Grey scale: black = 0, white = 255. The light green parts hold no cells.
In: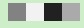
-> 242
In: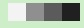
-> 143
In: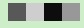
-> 206
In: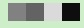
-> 99
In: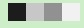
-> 199
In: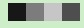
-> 124
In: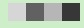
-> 97
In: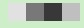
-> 120
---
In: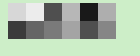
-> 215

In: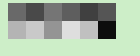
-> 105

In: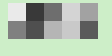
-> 234

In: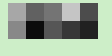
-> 167

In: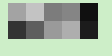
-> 163

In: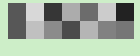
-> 87

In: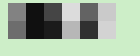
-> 130

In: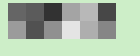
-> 101

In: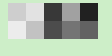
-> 206

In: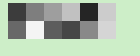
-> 60
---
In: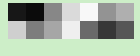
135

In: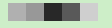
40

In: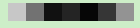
17

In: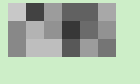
156

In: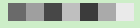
71

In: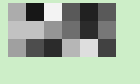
243

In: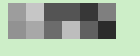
84
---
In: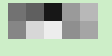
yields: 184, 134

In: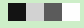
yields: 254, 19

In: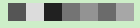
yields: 167, 85

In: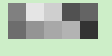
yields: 100, 109

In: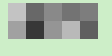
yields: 125, 161

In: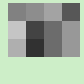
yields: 87, 175

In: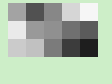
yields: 246, 203

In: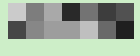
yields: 81, 70

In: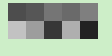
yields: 127, 194

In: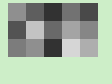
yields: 73, 124
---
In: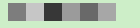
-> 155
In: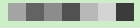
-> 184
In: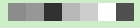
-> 205
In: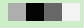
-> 4
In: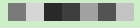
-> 161
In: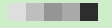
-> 149
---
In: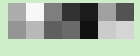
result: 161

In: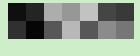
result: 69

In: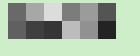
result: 155

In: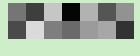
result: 85

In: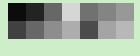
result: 132

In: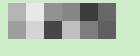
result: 60

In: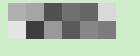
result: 102

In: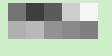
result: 205
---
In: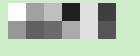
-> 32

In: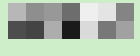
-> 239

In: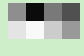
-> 11

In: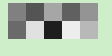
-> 166

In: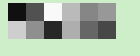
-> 186

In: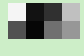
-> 18

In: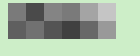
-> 122

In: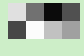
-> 113
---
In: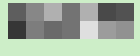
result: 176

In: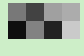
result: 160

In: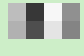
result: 247

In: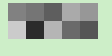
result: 94

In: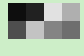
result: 225

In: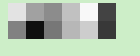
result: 140

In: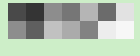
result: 141

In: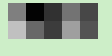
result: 49
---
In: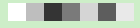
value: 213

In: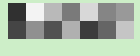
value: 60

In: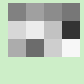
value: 108

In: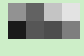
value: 86

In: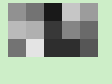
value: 46

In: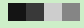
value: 57

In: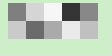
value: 170

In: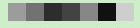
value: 135

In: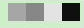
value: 135

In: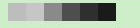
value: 78
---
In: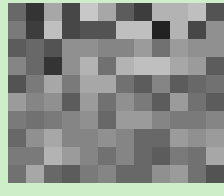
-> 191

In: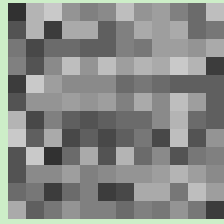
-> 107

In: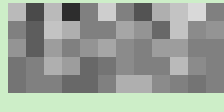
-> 217

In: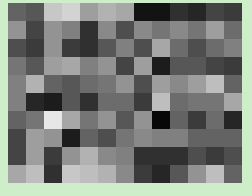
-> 68

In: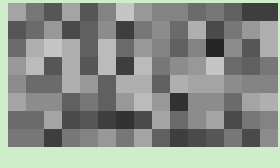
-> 62
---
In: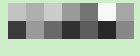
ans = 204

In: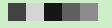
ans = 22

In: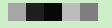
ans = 8

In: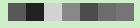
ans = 210

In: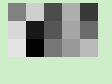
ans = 76

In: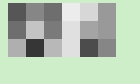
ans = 110

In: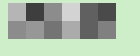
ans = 140
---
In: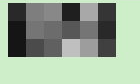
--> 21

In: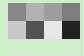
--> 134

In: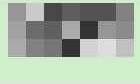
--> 161

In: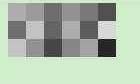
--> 110

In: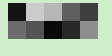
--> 19

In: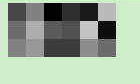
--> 108
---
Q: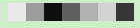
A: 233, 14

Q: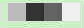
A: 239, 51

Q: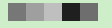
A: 191, 31

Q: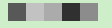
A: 194, 48

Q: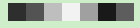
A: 242, 25

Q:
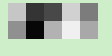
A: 240, 7

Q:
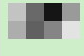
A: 227, 21

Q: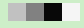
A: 245, 8
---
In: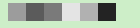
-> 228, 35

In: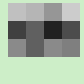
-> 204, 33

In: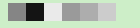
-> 234, 20

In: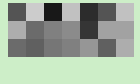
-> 204, 24

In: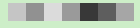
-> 219, 56

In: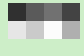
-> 252, 48
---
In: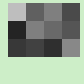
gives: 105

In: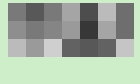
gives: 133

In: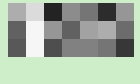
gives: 150

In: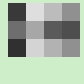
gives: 90

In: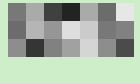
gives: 150

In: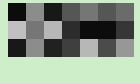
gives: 183

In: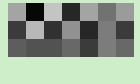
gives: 49

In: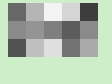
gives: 127

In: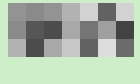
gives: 76
